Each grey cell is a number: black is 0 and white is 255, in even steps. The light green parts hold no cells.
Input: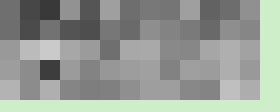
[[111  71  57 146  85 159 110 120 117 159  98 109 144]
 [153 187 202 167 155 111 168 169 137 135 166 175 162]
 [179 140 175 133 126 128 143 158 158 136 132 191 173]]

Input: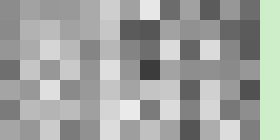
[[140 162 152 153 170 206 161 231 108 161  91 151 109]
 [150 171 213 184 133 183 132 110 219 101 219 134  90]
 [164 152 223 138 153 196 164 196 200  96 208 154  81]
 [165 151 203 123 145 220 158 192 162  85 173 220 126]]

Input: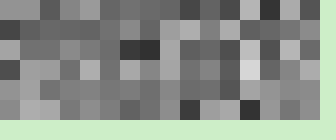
[[147 147  90 133 154 102 113 106 101  71  99  74 181  52 171  84]
 [164 113 113 138 122 109  58  49 167  95 103  79 189  81 182 106]
 [147 161 115 127 130 119 124 111 135 108 111  85 164 148 137 139]]

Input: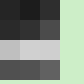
[[ 37  28  46]
 [191 208 207]]

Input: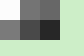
[[252 116 103]]

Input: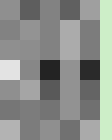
[[143  94 130  96 159]
 [143 141 130 171 124]
 [143 165  89 146 100]
 [179 124 143 113 170]]

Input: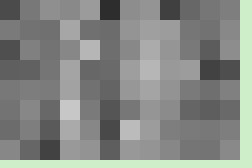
[[ 75 120 143 137 155  45 141 148  64 103 118 126]
 [ 79 128 115 135 182 110 136 171 149 121  92 141]
 [120 125 123 162 113 100 151 164 147 122 111 128]
 [108 126  90 170 135  73 187 156 126 122 120 126]]

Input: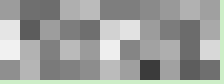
[[156 111 109 175 187 126 126 138 153 177 160]
 [241 178 128 186 155 238 133 162 174 108 216]]

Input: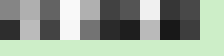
[[133 175  99 249 176  65  84 240  54  72]]
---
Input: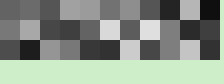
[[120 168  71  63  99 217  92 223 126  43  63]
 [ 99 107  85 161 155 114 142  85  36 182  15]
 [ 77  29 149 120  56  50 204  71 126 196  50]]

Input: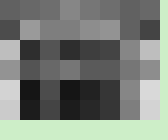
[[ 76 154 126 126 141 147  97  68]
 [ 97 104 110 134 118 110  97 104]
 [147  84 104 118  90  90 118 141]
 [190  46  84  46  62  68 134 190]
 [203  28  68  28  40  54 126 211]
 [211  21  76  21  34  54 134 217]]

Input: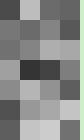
[[ 94 196 204 113]
 [ 75 189 107 100]
 [139 181 146  94]
 [ 81 152 168 196]
 [113 132 174 168]
 [119 107 132  88]
 [160  52  67 126]]

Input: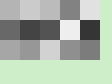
[[180 203 187 130 225]
 [166 151 210 143 124]
 [104  68  83 238  53]]

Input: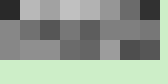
[[ 41 184 162 192 178 150 107  49]
 [135 143 143 107 101 156  78  86]
 [135 113  86 119  93 127 127 119]]

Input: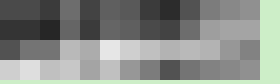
[[207 222 192 199 164 192 151 124  82 116 130 136 144]
 [ 82 116 116 185 172 230 207 192 179 185 179 151 130]
 [ 74  74  59 109  67  95  89  59  44  82 124 136 144]
 [ 52  52  38 101  59 101  95  74  67 109 158 164 164]]
